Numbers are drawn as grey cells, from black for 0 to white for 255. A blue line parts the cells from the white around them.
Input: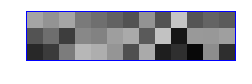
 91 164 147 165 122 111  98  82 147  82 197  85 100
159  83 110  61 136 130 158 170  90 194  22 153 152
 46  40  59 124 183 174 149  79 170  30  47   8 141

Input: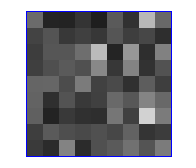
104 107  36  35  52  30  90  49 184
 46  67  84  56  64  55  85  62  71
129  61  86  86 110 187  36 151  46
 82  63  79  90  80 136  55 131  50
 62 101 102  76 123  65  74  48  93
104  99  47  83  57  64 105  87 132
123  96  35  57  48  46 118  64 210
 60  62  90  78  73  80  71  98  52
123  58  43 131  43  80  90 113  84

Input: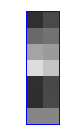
 73  47
114 105
155 164
196 221
 72  47
 73  46
134 134

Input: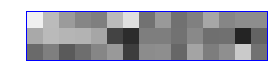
141 240 187 155 134 127 186 223 114 153 113 128 167 134 141
 99 169 186 181 179 166  67  44 126 126 114 137 111 112  36
114 106 127  90 110 134 153  61 140 142 103 164 125 143 202

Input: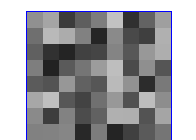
159 144 165  59  94 125 194  48  99
176 111 185 172 129  37 138  73  63
174  96  49  36  65  69 132  87 152
 85 126  34  90 117 156 190  75 143
121  91  83 151  97  86 186 146  44
141 167 191  87  67 112 152  81 189
165 138  61 130  76  97 176 175  83
117 129 130 134  40 124  36  64  90

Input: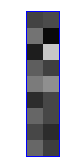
 75  67
 10 115
199  29
 64  94
143 123
 71  44
 71 102
 44  71
 62 103

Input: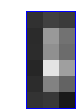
 59  49  65
114  43 153
108  44 144
159  38 228
 99  44 130
 25  51  56

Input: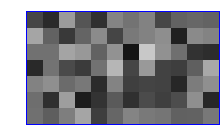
 99  70  42 155  85  48 132 115 130  70  98 103
131 165  98  57 100 139  69 121 130 142  32 138
 45 113 113 164 152  98 146  21 200 145 111  50
168  41 115  74  59 114 182  69 153  66  62  95
143 130 143 107 120  43 131  63  68  66  39 124
 39 110  47 158  28  51  90  48  75  63  77 143
120 112  94 126 165  62 102 132 121 117  97  98

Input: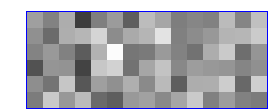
192 159 130 173  61 127 155  94 188 166 126 134 129 187 133
203 144 107 174 182 213 140 170 181 227 128 140 152 180 182
149 131 153 129  92 178 252 118 122 154 130 114 173 202 110
144  82 149 147  67 199 210 114 166 195 136 157 152 149 133
207 142 116 198  87 159 144 175 138 186  94 173 174 205 104
123 124 201 152 187 106  94 153 161 137 166 202 128 157 129
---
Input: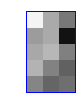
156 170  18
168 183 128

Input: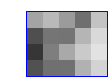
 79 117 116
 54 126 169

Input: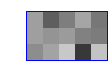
159 148 155
141 163 200

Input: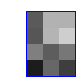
 86 180 206
127  93 119

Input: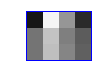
116 195 127
116 191 133

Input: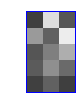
154  97 237
 85 127 174
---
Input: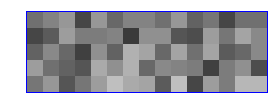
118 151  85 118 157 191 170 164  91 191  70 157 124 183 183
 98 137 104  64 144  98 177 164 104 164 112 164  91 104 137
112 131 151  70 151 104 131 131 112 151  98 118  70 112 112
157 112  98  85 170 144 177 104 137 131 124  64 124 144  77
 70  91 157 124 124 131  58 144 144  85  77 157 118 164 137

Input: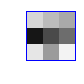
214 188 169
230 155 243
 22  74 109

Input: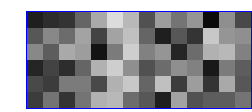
 87 136 108 163  67 163 192 101  31  87  52 200 149 143
 60 116  52 116 177 184 108  87  31 163  81  93  93 116
136  93 169 157  19 123 206 129 149  37 108 177 184 129
 37  67  45 101 177 206 143  81 108 143 129  25 123  93
 73  60 123 123  73 177 200 101 192  60 157  52 169  87
 31  45  52 101 169 220 184  81 157 116 149  11 143  73

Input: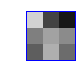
 94 175 108
127 162 139
210  67  23

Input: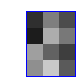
143 201  90
 28 173 120
 47 127  76
159  98  62

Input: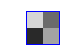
 41 163
213 107

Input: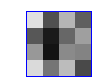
218 117 188  73
224  80 181  95
 87  26 103 159
152  19 138 131
